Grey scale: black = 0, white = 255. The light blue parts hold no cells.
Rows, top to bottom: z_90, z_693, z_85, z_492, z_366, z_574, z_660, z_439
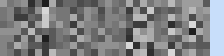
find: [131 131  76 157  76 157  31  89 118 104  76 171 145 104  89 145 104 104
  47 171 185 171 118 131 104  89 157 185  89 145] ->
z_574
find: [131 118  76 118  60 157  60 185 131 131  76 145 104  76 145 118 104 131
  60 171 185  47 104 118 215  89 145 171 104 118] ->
z_439
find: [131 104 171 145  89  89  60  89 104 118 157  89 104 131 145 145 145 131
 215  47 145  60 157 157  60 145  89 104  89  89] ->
z_660
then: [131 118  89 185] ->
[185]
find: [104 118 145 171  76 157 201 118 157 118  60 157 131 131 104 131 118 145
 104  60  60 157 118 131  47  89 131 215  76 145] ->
z_492

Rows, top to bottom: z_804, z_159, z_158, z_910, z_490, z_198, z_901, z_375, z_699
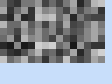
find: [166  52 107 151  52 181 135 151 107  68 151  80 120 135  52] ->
z_159
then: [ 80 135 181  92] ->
[107]
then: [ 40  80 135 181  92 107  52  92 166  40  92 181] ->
[208]
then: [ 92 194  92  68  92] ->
[166]

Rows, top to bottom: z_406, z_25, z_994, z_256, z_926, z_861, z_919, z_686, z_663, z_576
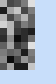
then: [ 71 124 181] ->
[97]
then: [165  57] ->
[85]
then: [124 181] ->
[97]
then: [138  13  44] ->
[110]
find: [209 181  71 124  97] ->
z_256

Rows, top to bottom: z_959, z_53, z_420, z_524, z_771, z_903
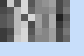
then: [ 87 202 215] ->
[103]
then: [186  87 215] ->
[159]
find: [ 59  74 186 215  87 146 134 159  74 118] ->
z_771
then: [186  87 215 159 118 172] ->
[33]
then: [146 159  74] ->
[103]
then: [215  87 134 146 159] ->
[74]
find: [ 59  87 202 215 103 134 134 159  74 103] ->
z_903

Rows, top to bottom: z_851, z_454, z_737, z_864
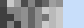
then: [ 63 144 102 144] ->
[201]
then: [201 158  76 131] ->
[76]
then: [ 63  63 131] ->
[144]
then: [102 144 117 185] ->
[201]
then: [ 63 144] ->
[102]

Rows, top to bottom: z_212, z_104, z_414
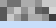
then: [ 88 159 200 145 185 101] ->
[88]
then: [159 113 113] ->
[172]
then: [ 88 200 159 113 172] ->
[172]
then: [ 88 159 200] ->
[145]
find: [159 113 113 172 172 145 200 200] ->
z_212
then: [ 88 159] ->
[200]

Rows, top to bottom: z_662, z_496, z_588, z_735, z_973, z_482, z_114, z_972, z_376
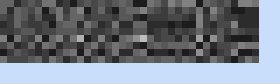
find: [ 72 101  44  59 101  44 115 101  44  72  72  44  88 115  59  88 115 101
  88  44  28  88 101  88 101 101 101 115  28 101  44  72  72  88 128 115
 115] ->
z_114
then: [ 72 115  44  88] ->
[115]
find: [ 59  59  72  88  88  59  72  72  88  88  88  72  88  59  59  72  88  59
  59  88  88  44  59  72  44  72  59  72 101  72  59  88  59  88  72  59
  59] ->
z_973

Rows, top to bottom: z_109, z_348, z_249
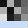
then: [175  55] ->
[99]
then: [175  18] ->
[175]
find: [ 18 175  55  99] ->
z_109

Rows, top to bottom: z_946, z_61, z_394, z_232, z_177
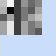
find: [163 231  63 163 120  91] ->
z_177
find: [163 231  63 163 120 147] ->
z_232
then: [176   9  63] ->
[120]

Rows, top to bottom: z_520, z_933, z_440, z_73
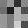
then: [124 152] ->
[47]
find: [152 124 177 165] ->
z_440
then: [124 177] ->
[165]
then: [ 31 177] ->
[78]

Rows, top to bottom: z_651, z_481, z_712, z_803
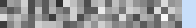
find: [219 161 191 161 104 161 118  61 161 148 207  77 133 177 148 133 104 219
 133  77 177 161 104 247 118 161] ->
z_712
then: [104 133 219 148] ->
[161]
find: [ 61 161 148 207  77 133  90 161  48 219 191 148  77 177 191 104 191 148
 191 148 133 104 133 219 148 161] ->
z_651
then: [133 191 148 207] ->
[177]
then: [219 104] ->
[207]

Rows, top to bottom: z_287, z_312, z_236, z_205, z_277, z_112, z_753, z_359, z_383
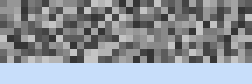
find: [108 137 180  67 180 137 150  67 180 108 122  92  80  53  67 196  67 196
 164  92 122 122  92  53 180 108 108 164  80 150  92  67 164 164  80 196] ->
z_236
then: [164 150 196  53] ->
[196]
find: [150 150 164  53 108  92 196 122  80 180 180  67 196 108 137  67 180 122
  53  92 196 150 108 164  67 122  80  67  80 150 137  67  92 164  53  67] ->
z_312
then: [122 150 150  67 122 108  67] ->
[150]

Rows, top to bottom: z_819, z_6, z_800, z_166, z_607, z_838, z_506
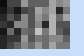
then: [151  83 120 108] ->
[136]
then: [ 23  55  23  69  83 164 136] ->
[164]

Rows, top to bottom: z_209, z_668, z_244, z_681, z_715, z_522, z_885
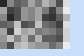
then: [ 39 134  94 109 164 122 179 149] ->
[79]
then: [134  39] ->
[79]
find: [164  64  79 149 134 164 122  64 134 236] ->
z_668
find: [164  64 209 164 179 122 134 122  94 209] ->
z_715
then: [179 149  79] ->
[221]
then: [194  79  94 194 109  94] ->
[64]
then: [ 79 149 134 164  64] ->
[52]

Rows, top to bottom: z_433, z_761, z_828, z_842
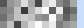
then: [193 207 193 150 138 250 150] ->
[98]
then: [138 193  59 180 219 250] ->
[98]
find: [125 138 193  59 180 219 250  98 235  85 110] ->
z_761
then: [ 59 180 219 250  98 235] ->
[85]

